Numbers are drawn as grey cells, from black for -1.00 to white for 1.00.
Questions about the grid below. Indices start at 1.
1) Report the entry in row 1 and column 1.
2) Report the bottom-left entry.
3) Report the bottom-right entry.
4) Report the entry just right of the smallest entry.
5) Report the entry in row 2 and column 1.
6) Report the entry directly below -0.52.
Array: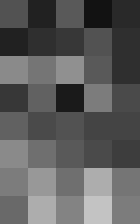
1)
-0.36
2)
-0.18
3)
-0.03
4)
-0.68
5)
-0.74
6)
-0.08

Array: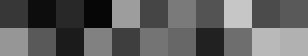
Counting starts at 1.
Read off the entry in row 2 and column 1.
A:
0.18
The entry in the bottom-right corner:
0.39
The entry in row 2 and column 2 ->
-0.30
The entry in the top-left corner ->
-0.57
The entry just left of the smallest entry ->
-0.69
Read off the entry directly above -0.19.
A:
-0.04
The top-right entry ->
-0.30

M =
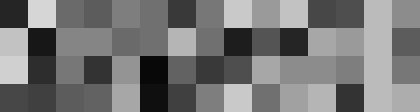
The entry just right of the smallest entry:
-0.23
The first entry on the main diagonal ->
-0.71
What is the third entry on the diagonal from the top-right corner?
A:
-0.01
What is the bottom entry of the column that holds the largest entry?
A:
-0.50
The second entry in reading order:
0.68
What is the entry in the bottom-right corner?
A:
0.36
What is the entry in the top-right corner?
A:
0.10
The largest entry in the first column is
0.63
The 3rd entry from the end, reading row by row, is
-0.60
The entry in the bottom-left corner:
-0.44
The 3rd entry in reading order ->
-0.17
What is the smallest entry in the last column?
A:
-0.28
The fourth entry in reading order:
-0.28
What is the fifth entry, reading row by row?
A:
-0.01
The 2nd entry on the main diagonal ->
-0.82
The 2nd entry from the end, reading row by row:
0.47

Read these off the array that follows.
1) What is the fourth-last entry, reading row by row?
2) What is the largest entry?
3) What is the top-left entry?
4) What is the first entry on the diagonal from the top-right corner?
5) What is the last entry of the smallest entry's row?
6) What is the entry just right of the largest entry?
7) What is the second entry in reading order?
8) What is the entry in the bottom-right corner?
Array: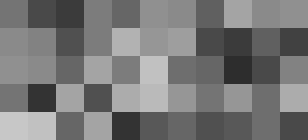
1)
-0.37
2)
0.56
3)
-0.09
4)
0.13
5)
0.02
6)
0.51
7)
-0.43
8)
-0.43

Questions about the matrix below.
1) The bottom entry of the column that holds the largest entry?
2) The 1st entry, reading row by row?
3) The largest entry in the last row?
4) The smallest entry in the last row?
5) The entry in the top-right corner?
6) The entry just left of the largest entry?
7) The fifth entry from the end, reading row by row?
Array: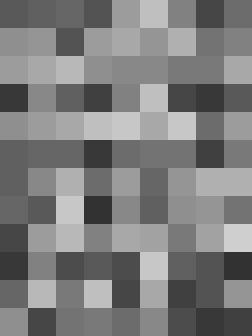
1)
-0.50
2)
-0.30
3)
0.12
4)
-0.56
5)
-0.15
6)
0.27
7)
-0.15

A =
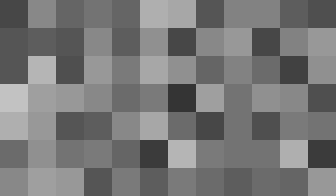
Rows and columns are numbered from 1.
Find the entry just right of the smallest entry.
0.25
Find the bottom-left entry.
0.07
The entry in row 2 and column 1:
-0.33
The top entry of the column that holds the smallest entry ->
0.31
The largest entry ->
0.52
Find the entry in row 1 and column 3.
-0.21
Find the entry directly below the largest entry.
0.37
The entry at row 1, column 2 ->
0.07
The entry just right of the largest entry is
0.25
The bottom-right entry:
0.19
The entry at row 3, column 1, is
-0.33
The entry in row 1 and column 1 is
-0.44
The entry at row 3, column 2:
0.42
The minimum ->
-0.59
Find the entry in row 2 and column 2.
-0.27
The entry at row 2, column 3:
-0.33
